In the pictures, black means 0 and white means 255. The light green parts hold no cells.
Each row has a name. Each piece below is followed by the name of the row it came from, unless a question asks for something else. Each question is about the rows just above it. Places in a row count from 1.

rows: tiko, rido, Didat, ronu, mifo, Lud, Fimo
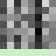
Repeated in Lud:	[135]
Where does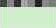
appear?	Lud
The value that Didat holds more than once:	[94]

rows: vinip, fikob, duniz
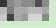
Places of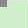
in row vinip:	2 4 5 7
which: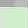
fikob
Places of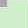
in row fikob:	3 4 7
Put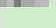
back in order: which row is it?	fikob

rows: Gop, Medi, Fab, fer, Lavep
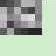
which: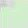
Fab
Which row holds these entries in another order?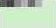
Medi
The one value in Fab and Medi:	[137]
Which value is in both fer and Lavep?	[67]
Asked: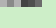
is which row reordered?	Gop
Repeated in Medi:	[178]

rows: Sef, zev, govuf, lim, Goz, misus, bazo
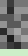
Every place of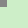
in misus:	1 3
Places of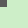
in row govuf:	1 2 4
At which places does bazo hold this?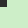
3
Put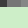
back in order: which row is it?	Sef
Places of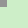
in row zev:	1 3 4
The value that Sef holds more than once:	[118]
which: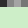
Goz

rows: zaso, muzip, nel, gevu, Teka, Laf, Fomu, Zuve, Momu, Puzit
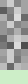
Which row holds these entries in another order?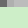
Puzit
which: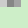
zaso

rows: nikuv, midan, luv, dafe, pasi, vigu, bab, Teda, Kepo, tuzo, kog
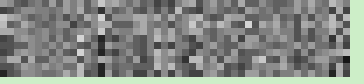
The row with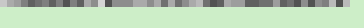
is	luv
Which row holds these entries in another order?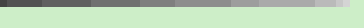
dafe
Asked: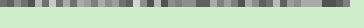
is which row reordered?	luv
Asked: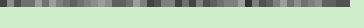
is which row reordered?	bab
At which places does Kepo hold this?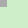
2 3 5 15 23 37
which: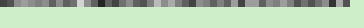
vigu
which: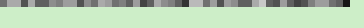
Kepo

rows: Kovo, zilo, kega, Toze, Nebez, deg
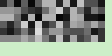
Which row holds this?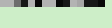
kega
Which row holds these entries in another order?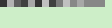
deg
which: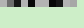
kega
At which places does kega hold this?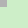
1 2 5 7 8 11
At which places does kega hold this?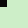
6 9 15

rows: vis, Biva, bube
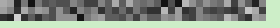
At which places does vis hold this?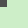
7 9 10 25
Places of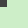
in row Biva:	17 19 25 28 31 33 38
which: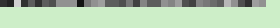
bube

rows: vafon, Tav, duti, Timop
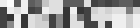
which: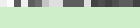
vafon
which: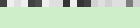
Tav
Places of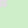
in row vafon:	8 9 13
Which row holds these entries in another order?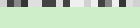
Timop
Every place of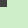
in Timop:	1 8 13 14 16
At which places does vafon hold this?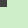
14 16 20

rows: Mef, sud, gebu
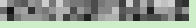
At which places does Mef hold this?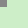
2 6 10 16 17
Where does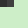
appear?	gebu
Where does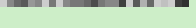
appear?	Mef
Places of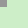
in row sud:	3 8 12 21 25 27

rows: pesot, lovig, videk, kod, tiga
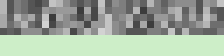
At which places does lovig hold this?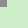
8
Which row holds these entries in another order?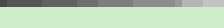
pesot
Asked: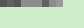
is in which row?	tiga

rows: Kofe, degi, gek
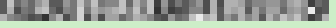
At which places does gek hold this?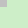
28 31 41 43
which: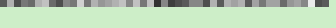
degi
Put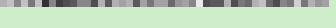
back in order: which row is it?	degi

